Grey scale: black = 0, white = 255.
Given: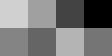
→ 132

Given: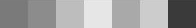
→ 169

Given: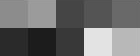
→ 105

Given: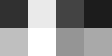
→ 191

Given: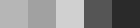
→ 42

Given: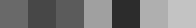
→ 44

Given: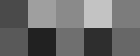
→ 124

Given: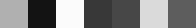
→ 71

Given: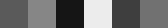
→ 62
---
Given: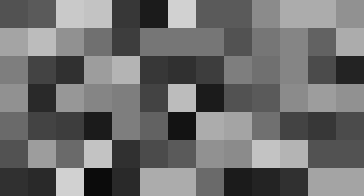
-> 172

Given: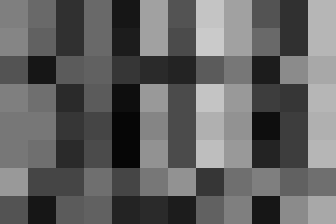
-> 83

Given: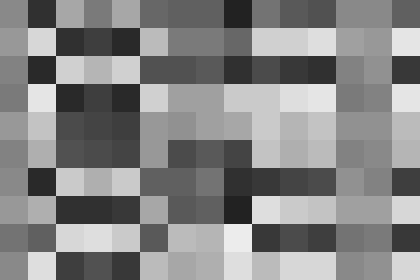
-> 137

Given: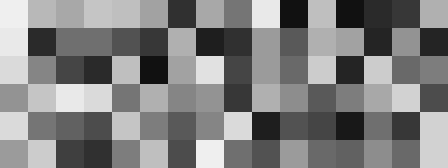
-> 42

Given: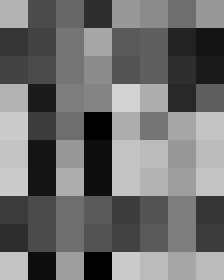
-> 139

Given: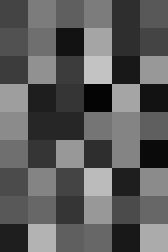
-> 124
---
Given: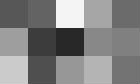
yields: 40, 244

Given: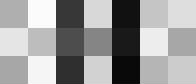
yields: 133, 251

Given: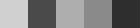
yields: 174, 208

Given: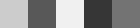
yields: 240, 240

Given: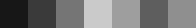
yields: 202, 202

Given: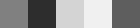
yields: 212, 240

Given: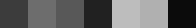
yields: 33, 189

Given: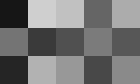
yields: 80, 207

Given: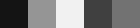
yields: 241, 241
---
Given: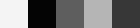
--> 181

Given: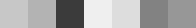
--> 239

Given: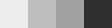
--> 48

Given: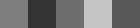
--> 197

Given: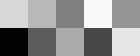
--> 249

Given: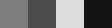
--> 20

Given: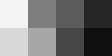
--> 38

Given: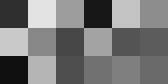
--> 23

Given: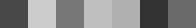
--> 191
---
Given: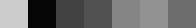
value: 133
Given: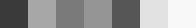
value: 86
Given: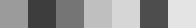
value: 214
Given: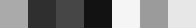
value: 245
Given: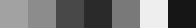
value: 121
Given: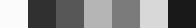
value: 123
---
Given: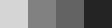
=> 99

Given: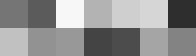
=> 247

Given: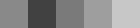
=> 122

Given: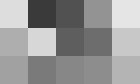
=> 81

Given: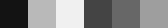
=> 240

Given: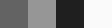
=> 31

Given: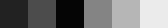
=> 5
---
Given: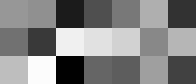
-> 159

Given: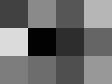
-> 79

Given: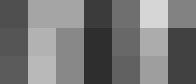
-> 158

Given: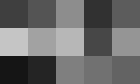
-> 113

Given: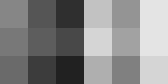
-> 128

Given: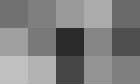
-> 147

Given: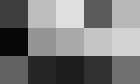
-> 49
